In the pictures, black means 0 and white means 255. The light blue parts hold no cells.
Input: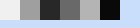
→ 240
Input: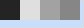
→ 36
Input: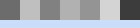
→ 108
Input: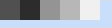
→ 80
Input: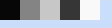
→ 7
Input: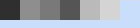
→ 47
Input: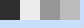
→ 47
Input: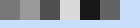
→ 120
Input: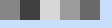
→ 134
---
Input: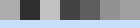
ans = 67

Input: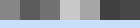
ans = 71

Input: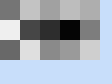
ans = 45

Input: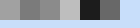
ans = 104

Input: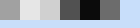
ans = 81

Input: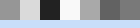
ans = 98

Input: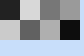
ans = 34
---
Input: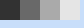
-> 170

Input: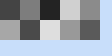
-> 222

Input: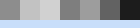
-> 209

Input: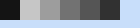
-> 157

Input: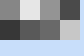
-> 105

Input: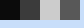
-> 204
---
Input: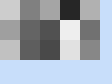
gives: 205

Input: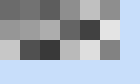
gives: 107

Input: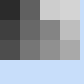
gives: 43

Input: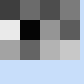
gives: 62

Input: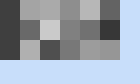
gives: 63

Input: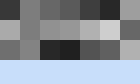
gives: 56
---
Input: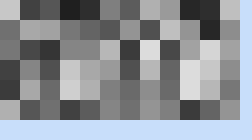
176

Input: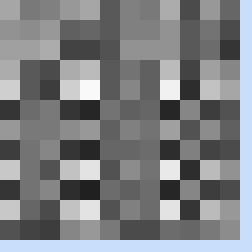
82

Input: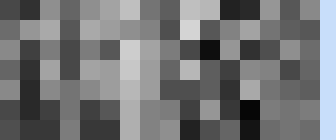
79

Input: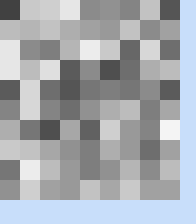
145

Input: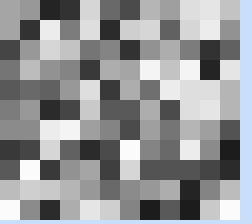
251

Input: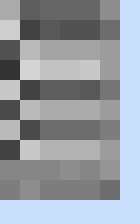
125

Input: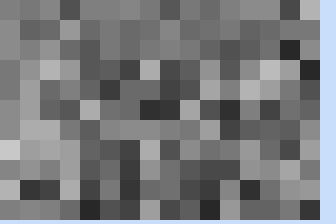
127

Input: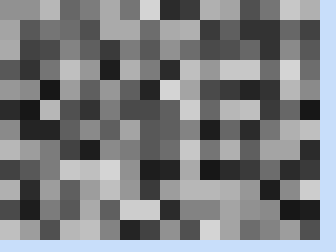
191
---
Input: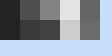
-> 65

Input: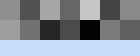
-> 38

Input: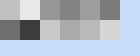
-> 200

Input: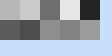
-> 142

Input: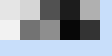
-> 142

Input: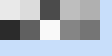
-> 249

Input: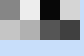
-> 85

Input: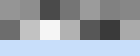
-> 245

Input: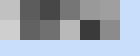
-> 112
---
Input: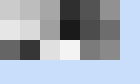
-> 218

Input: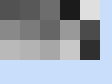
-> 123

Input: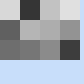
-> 181

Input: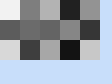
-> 107

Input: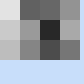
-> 154

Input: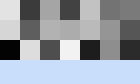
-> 94

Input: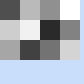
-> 241

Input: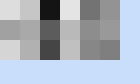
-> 169

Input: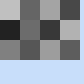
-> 108

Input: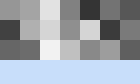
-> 176
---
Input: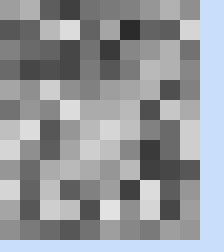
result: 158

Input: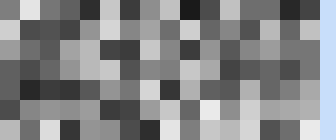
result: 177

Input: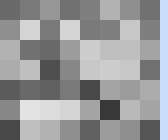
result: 164

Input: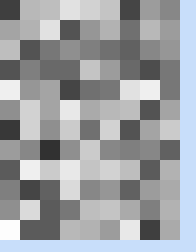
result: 178

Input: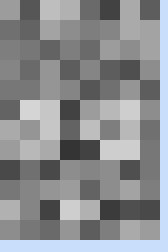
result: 73

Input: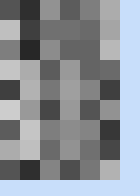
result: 71

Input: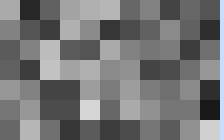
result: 24

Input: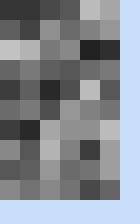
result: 158
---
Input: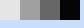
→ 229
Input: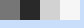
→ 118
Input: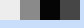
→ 237
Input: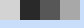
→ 211
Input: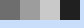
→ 110
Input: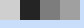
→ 207
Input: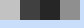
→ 194
